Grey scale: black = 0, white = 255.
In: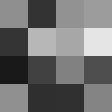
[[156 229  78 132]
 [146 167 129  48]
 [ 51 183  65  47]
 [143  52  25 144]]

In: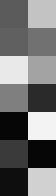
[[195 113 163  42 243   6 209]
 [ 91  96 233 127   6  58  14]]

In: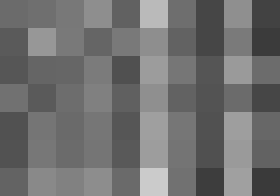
[[ 66  59 108  70 103  98  58]
 [143 122 154 107 158 154 160]
 [ 70  70  85  83  81  80  61]
 [110  98 118  98 118 116 113]
 [186 142 156 143 159 157 203]
 [ 97 121  80  96  86  89 106]
 [142 101 123 128 118 117 141]
 [120 121 102 109 106 107 129]
 [111 151 101  90 117 119 137]
 [107  90  86 113  81  82  99]]

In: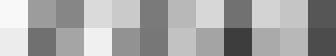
[[ 86  76]
 [197 184]
 [211 170]
 [113  61]
 [215 164]
 [184 194]
 [122 119]
 [202 146]
 [218 240]
 [134 165]
 [156 112]
 [248 236]]

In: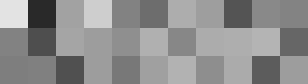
[[131 102 157]
 [137 180  92]
 [ 84 174 171]
 [158 172 142]
 [173 135 178]
 [109 176 160]
 [130 143 120]
 [206 157 157]
 [162 165  80]
 [ 41  78 128]
 [227 130 126]]

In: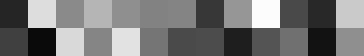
[[202 143]
 [ 40  18]
 [ 73 112]
 [252  84]
 [150  30]
 [ 55  76]
 [132  74]
 [130 117]
 [143 226]
 [181 133]
 [138 217]
 [221  10]
 [ 37  64]]

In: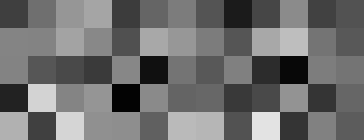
[[ 82  88 116 102  92]
 [ 65 116 125  52 129]
 [139 190   8 147  52]
 [ 70 168  44  73 227]
 [ 27  85 128  57  82]
 [ 84 124  88 103 182]
 [124 151 116 100 186]
 [101 168  16 138  96]
 [ 60  80 135   3 142]
 [165 136  58 149 144]
 [150 163  73 132 213]
 [111 131  86 211  64]
 [ 63 132 131  34 177]]
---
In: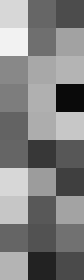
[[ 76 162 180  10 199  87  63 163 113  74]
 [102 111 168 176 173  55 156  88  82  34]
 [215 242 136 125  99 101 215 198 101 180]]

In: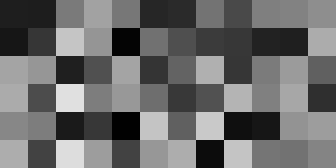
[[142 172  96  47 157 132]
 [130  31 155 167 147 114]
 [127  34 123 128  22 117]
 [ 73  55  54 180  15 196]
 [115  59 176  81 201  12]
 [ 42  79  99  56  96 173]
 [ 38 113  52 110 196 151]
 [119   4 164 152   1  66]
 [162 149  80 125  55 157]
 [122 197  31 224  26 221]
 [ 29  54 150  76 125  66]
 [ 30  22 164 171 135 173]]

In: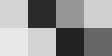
[[207 102]
 [150  34]
 [ 42 211]
 [212 231]]

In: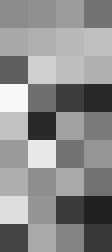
[[114 191 176  41 123 149 114  33  56]
 [155 184 190  61 161 115 169  59 132]
 [143 175 207 111  41 232 142 148 169]
 [139 168  94 247 193 153 174 221  69]]

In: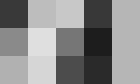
[[182 182 182]
 [ 56  29  42]
 [200 118  76]
 [189 223 214]
 [ 57 138 177]]

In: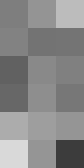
[[188 116 128 119 149  60]
 [148 115 137 142 158 149]
 [126 130  97 103 172 217]]

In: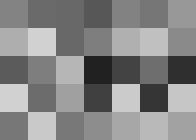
[[152 138  47 198 162]
 [118 192 110  53 185]
 [130 176  67 203 167]
 [ 87 126  33  64 141]
 [104 104 182 160 120]
 [106 209 126 108 201]
 [131 174  91 209 119]]

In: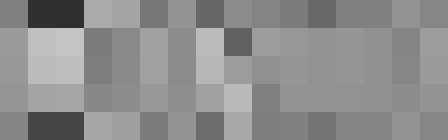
[[134 157 155 148 134]
 [147 133 134 140 147]
 [128 145 145 145 133]
 [128 150 150 146 132]
 [104 146 146 147 116]
 [124 151 150 147 129]
 [132 157 144 128 126]
 [139  97 156 186 169]
 [103 187 182 161 108]
 [147 140 140 142 147]
 [118 161 160 152 124]
 [164 137 137 141 159]
 [170 123 126 136 166]
 [ 47 196 190 166  69]
 [ 48 192 187 164  69]
 [129 155 152 149 133]]

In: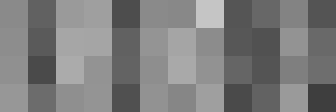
[[ 84 105 110  62]
 [131 147 127 154]
 [103  81  84  98]
 [ 85  87 101  74]
 [197 140 146 159]
 [136 165 169 134]
 [138 148 142 146]
 [ 77  97  99  80]
 [159 165 147 148]
 [154 166 171 143]
 [ 97  90  74 108]
 [138 141 144 151]]
